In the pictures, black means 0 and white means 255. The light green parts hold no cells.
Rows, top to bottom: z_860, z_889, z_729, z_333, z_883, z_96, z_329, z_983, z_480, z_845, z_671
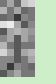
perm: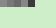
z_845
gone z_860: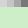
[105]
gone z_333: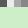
[224]
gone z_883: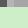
[151]
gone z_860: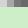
[196]
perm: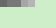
z_889
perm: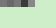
z_729

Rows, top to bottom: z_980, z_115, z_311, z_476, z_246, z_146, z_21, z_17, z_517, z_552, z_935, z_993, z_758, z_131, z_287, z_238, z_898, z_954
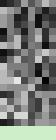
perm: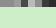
z_131
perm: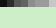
z_17
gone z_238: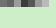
[170]

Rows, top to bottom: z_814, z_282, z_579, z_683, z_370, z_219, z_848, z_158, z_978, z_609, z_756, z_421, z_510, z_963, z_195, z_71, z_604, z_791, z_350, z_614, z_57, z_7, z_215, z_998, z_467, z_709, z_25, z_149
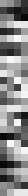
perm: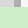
z_219
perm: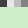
z_510
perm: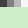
z_421
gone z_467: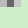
[144]
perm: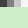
z_57

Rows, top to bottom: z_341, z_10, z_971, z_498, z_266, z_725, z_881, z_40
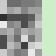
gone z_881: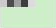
[187]
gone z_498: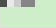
[148]
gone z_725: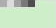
[109]
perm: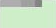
z_266
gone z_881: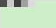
[187]
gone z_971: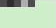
[93]
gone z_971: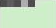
[47]

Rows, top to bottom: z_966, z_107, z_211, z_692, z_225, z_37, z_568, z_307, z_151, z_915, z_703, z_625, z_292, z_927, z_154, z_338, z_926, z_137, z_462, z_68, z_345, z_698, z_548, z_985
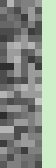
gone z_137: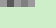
[102]
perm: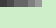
z_37
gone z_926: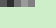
[102]
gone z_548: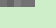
[76]
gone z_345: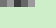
[141]
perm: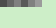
z_107
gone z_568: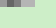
[169]

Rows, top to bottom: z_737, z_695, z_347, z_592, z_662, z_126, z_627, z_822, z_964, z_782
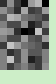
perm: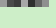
z_695
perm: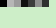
z_737

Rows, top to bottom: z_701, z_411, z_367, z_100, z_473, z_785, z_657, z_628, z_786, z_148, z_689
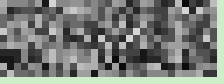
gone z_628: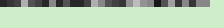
[107]
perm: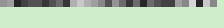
z_411
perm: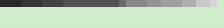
z_785
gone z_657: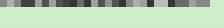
[123]
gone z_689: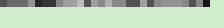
[94]

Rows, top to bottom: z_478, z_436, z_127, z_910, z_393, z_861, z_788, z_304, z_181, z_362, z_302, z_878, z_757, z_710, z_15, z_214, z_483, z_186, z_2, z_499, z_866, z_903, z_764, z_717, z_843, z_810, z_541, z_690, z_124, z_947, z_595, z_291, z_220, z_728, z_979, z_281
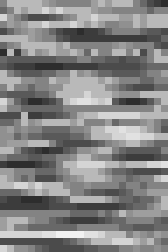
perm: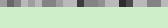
z_478
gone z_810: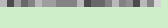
[118]
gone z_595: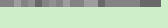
[185]
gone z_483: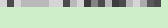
[104]
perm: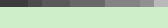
z_764
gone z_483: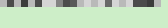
[171]
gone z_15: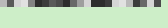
[198]

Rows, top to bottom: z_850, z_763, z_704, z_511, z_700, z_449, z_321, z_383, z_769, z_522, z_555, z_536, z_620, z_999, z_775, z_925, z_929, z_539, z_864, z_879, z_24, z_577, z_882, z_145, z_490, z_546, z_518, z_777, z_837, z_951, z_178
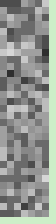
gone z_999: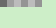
[172]
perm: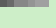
z_879
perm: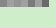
z_539
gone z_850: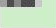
[106]
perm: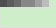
z_775
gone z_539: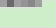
[122]

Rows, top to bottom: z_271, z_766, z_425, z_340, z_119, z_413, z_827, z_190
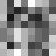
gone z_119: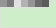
[134]
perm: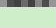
z_340
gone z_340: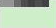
[134]
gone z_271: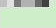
[254]
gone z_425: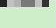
[23]
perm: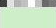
z_190
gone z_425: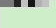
[50]

